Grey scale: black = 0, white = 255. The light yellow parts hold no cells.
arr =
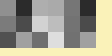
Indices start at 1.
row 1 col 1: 144
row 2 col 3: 210
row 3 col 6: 160
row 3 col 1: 81
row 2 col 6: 75
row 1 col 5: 118

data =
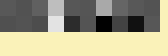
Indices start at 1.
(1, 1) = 88
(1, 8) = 101
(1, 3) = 96
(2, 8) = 67
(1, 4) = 190
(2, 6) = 84

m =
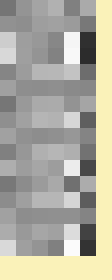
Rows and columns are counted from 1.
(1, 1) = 117
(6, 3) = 141
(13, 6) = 93
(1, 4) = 177
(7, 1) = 118
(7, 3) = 170
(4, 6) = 44
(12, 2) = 140
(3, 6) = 48
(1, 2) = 148
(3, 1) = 205
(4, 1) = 216
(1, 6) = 170
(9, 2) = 145
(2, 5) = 155
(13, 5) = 213
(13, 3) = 182
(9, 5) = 151
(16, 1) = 217
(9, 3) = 141
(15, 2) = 153
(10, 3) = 176
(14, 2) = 141
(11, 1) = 174
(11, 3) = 166
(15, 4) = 161
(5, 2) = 156
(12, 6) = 172

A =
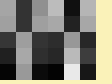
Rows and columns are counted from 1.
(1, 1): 165
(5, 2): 153
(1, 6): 181
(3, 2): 158
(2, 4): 168
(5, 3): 11
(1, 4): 188
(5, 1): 5

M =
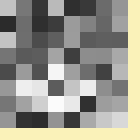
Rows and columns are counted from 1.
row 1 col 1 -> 194
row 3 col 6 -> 91
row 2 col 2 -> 109
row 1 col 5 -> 47
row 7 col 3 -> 207
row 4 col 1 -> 117
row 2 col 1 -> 43
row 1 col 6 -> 57
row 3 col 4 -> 95
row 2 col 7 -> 102
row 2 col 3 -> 47
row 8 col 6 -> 169
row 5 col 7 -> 65
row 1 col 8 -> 149
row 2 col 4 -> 60
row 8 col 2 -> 50
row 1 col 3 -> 54
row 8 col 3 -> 45

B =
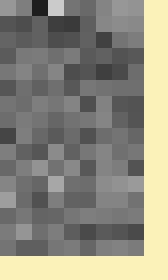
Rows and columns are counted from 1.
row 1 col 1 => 151
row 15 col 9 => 74
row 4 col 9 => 87
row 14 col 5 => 117
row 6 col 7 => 114
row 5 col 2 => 131
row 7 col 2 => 108
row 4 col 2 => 121
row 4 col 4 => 111
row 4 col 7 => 96
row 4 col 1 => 92
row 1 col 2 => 127
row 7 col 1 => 116
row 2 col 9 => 137
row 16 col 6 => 102
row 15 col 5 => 93
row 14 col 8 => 119
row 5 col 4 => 133
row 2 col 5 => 58
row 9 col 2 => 126
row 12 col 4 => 167
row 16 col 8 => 129
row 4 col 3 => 122
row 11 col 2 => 126
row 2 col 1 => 85
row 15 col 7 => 90
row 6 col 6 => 119
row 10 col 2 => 97
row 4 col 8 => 83
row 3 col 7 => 65
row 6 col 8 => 111
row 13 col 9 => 114
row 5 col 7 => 63
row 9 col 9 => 101
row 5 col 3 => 112

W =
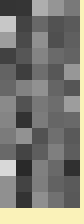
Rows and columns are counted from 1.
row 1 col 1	52
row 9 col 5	89
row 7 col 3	120
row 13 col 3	143
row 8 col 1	133
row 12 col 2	67
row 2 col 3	104
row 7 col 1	138
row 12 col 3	126
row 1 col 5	121
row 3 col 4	79
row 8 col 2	50
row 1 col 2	53
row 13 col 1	144
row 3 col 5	95
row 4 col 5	99
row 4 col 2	86
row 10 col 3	94
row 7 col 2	82
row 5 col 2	62
